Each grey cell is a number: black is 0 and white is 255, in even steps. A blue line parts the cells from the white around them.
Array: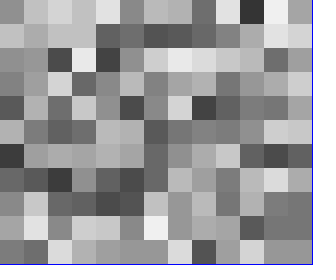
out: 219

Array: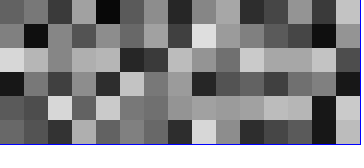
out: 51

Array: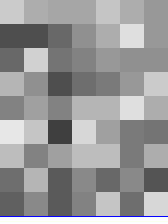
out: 90

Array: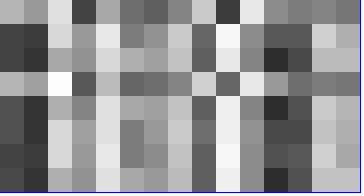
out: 175

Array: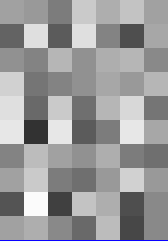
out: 137

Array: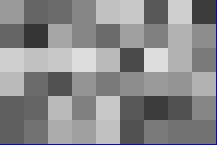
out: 172

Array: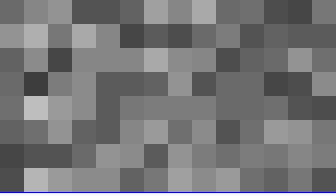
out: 154

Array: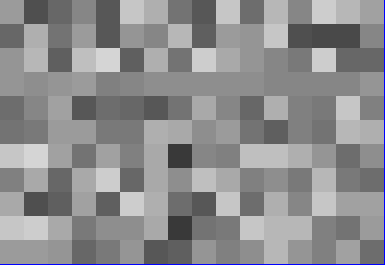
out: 149
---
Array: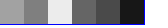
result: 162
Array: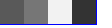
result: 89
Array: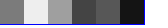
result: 123
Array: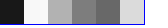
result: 24
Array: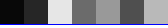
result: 8
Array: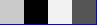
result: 202
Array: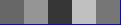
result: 103
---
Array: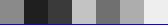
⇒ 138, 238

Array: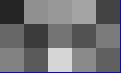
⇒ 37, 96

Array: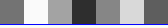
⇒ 114, 94

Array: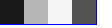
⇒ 25, 83

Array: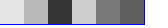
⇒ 228, 95

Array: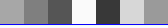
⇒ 167, 154

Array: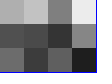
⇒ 175, 30

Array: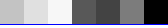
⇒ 195, 1

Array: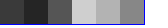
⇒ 58, 135
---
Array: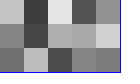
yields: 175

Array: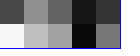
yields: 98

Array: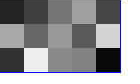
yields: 152

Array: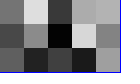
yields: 3

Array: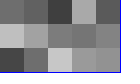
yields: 124

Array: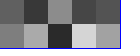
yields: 140

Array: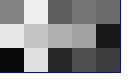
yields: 175

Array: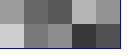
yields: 87
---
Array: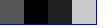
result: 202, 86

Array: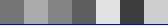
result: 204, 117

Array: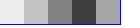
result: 166, 238

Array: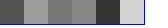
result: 212, 83

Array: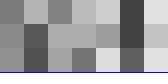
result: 226, 144

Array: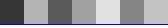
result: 194, 55

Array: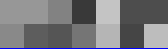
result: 77, 137

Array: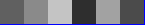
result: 75, 96

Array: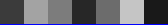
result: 25, 59
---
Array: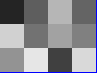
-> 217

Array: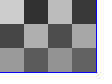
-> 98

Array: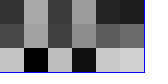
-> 208

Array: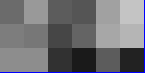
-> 34

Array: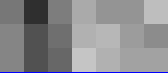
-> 162

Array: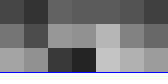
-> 157

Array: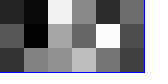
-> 64
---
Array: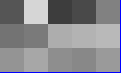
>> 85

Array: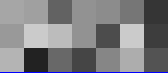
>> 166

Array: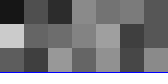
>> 22

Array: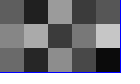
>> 94

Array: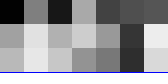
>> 2

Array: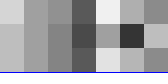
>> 213

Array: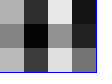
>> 178
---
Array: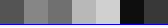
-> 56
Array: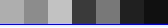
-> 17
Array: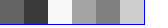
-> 205
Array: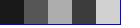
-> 209
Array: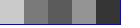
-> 53
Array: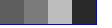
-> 41
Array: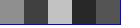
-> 84
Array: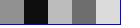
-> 219
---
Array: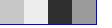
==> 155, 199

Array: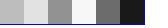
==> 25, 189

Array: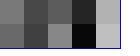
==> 178, 105

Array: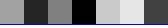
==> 65, 162

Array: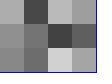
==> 158, 136

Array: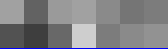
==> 124, 82
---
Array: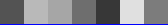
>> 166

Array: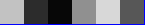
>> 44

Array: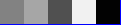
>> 130

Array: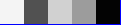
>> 244

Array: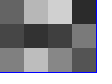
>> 122

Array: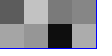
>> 134
